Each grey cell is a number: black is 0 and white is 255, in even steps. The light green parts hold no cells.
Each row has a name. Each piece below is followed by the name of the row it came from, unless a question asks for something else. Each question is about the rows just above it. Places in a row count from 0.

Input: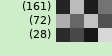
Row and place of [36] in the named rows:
(161), 0
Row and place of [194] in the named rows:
(72), 2
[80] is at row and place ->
(72), 3
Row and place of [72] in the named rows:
(28), 1
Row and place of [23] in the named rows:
(28), 2

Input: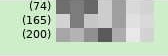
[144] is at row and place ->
(200), 2
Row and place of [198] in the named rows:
(165), 2
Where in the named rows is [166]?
(200), 0
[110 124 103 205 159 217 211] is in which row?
(74)
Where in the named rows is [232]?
(200), 5
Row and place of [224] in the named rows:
(165), 5

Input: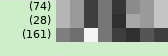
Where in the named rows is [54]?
(74), 4
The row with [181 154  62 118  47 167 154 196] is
(28)
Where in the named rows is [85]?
(161), 6

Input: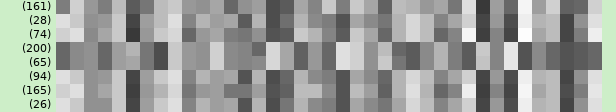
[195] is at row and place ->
(65), 30
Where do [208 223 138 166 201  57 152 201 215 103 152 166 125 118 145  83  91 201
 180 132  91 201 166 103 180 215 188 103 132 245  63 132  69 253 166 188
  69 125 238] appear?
(74)
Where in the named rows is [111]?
(28), 16
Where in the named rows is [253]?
(74), 33

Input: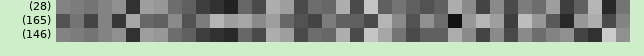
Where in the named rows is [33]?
(28), 12
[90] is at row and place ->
(165), 35
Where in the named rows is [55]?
(165), 4

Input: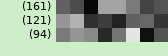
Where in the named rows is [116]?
(94), 4
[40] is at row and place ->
(94), 3

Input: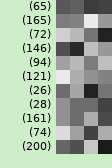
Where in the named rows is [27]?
(200), 3
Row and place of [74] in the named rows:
(161), 3

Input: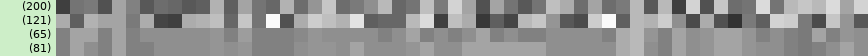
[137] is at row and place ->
(65), 17
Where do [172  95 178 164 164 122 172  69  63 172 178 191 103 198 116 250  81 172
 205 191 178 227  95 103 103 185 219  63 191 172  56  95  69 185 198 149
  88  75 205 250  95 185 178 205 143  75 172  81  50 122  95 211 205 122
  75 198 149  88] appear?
(121)
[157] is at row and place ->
(65), 13

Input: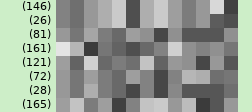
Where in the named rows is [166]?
(81), 2
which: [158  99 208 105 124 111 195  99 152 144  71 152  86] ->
(121)
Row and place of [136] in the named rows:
(28), 8

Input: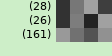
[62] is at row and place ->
(28), 3
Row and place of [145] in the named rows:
(161), 3
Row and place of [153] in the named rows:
(161), 0
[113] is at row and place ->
(161), 1
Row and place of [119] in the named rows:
(28), 1

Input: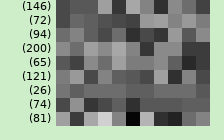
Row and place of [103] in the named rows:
(72), 1
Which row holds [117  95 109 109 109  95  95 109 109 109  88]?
(26)
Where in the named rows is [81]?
(72), 3
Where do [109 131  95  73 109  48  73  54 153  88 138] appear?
(94)
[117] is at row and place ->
(26), 0
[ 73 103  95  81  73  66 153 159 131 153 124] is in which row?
(72)
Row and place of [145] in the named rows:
(74), 1

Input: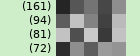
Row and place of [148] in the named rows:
(72), 4
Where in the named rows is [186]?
(94), 4

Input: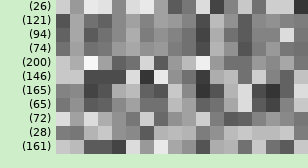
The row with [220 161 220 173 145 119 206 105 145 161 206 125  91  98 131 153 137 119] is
(72)
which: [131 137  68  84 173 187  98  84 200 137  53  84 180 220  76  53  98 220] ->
(165)
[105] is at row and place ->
(72), 7
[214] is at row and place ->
(200), 6
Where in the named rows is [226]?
(26), 3
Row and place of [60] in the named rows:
(146), 10
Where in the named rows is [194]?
(146), 17

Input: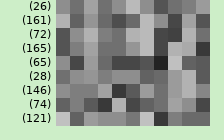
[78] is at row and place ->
(161), 4
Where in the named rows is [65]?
(72), 8
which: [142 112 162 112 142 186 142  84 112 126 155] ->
(26)
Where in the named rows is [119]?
(121), 5
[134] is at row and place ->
(146), 10
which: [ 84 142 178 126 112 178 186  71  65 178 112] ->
(72)
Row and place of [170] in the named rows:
(165), 9

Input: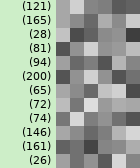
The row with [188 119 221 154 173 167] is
(72)
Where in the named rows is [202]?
(165), 5

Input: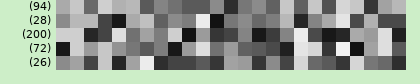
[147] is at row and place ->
(72), 4
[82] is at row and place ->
(94), 19
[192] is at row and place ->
(28), 6
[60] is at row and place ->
(200), 15

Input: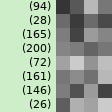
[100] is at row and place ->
(200), 2
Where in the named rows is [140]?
(161), 1

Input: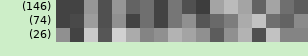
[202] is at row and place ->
(26), 2
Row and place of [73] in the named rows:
(74), 1
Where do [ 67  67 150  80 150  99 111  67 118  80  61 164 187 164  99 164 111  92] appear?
(146)
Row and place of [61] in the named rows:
(146), 10
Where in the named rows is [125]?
(74), 12
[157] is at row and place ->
(74), 2

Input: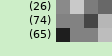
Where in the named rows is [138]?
(26), 0
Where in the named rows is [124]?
(26), 2
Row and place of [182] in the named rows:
(74), 3
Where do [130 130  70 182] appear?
(74)
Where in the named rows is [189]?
(65), 3
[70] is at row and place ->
(74), 2
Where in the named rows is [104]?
(26), 3

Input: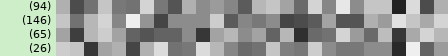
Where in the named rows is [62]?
(65), 1
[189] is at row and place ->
(65), 23
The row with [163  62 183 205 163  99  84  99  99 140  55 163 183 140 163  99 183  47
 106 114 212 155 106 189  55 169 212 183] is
(65)
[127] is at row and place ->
(26), 16
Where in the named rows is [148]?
(146), 6
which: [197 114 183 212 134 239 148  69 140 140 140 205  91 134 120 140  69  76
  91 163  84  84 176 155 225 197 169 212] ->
(146)
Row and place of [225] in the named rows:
(146), 24

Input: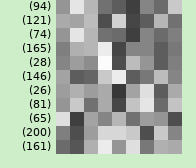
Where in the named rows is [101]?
(146), 2
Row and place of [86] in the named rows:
(161), 1
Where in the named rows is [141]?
(28), 2

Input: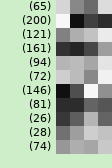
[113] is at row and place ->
(28), 0
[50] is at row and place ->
(161), 0
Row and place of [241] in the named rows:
(72), 3

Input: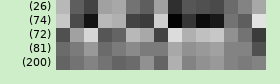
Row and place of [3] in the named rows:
(74), 8
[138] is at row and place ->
(81), 5

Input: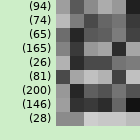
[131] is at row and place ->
(165), 0
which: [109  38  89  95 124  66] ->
(65)
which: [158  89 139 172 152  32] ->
(94)
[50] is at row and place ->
(146), 1

